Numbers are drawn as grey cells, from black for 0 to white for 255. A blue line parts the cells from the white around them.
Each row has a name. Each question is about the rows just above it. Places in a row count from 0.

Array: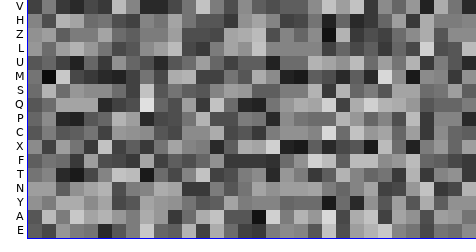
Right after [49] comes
[108]
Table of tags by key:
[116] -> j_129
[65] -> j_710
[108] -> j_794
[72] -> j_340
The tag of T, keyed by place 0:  j_129
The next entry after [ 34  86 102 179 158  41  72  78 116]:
[179]

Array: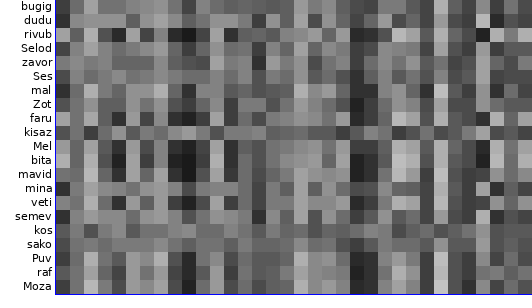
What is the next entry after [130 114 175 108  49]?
[153]
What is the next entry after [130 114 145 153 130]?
[75]
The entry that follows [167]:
[95]
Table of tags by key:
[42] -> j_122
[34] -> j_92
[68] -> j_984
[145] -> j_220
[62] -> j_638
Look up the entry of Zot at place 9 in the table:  j_638
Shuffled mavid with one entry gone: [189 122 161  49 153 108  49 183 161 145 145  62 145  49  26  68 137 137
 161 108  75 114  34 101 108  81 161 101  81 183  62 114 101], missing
[56]

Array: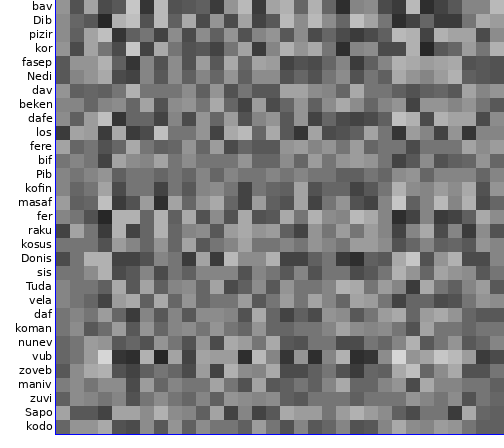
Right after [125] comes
[140]
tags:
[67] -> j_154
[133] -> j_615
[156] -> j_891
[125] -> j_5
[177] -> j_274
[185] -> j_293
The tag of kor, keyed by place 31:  j_274
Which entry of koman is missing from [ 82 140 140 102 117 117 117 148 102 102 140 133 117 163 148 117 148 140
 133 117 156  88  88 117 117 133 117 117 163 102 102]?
[109]

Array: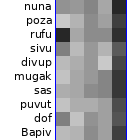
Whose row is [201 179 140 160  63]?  poza
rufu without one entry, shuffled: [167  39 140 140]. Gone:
[47]
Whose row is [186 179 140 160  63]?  Bapiv
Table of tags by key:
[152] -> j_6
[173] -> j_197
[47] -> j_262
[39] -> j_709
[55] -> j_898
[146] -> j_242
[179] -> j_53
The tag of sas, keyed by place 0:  j_197

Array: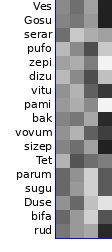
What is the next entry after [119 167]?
[41]
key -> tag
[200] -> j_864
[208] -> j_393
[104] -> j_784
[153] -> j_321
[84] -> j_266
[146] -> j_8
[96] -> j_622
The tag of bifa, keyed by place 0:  j_784

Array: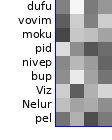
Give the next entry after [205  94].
[177]
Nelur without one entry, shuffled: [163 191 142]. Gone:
[171]
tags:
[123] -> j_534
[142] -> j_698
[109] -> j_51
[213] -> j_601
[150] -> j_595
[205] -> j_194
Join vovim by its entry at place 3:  j_194

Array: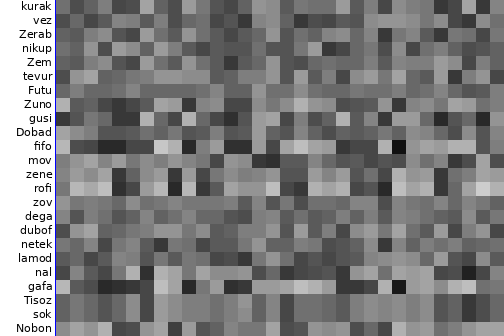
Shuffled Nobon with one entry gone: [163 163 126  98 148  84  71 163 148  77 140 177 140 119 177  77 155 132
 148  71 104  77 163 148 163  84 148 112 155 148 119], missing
[63]
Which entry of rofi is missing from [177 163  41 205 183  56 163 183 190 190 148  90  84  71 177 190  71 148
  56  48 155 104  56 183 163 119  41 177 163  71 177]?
[169]
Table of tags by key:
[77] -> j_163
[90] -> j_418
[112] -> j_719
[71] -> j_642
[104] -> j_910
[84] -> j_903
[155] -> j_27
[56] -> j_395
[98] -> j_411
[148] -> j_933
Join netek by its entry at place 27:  j_719
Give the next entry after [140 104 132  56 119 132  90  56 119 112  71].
[119]
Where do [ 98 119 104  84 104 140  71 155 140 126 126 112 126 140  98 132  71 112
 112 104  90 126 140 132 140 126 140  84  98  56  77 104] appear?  sok
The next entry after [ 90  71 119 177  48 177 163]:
[119]

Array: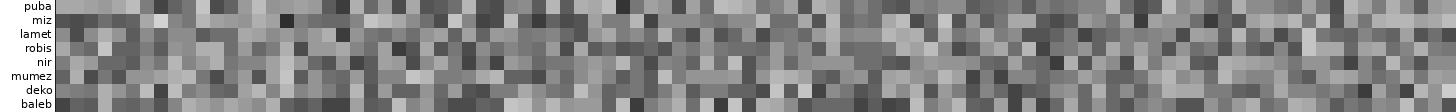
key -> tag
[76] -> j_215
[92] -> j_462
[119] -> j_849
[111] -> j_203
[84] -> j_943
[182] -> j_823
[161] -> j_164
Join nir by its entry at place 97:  j_943
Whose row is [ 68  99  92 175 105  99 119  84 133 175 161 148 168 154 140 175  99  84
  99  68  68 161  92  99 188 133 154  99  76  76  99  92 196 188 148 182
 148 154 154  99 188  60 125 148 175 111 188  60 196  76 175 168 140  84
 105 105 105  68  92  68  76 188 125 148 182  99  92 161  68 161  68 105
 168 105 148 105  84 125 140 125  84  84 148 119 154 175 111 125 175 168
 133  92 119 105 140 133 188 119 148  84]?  baleb

